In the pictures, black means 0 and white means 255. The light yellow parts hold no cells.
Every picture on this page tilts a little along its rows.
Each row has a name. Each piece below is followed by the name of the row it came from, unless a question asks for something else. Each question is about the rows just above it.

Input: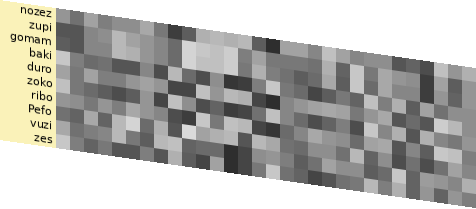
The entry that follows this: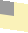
[149]
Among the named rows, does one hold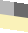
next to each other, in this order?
yes
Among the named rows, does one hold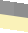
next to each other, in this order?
yes

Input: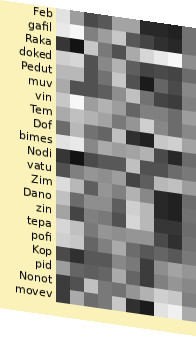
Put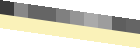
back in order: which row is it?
pid
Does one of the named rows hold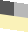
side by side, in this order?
no
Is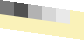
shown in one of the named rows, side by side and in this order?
no
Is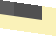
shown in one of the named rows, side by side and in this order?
no
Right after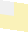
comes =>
[170]

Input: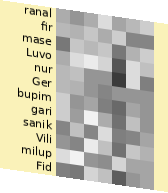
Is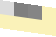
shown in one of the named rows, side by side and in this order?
yes
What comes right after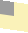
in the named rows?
[242]
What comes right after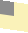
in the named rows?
[212]
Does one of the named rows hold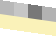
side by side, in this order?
yes

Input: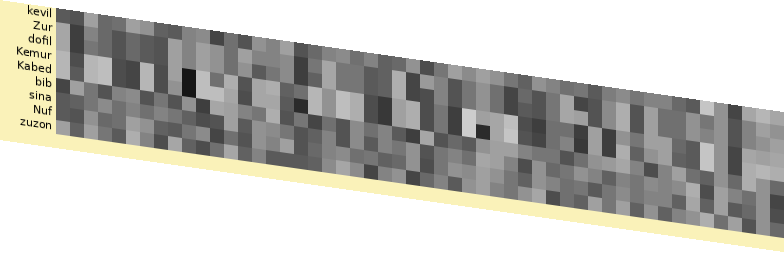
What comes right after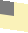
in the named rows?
[139]
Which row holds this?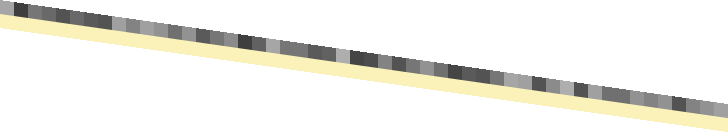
dofil
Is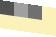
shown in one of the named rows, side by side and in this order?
yes
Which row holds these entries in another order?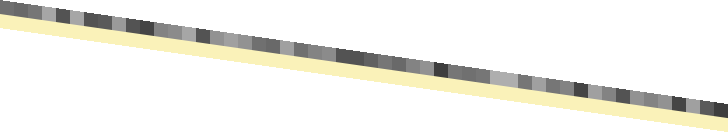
Zur
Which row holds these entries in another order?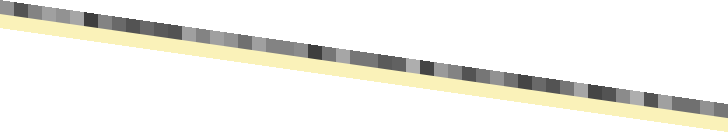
Zur

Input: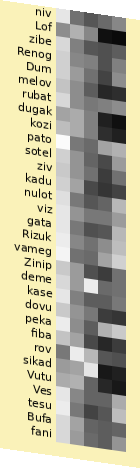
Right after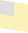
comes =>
[120]
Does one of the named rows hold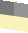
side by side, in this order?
no
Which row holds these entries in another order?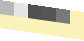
gata
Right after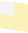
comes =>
[113]

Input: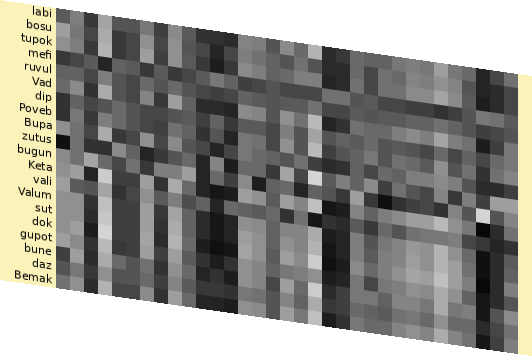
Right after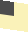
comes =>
[98]
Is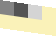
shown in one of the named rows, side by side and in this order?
yes
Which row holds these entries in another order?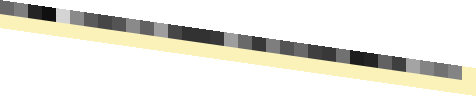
zutus
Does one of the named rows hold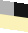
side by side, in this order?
yes
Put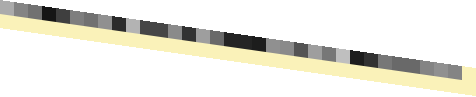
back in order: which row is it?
Bemak
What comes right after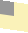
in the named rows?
[144]

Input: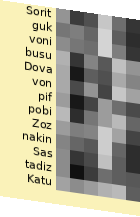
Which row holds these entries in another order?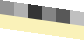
busu
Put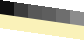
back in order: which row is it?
tadiz

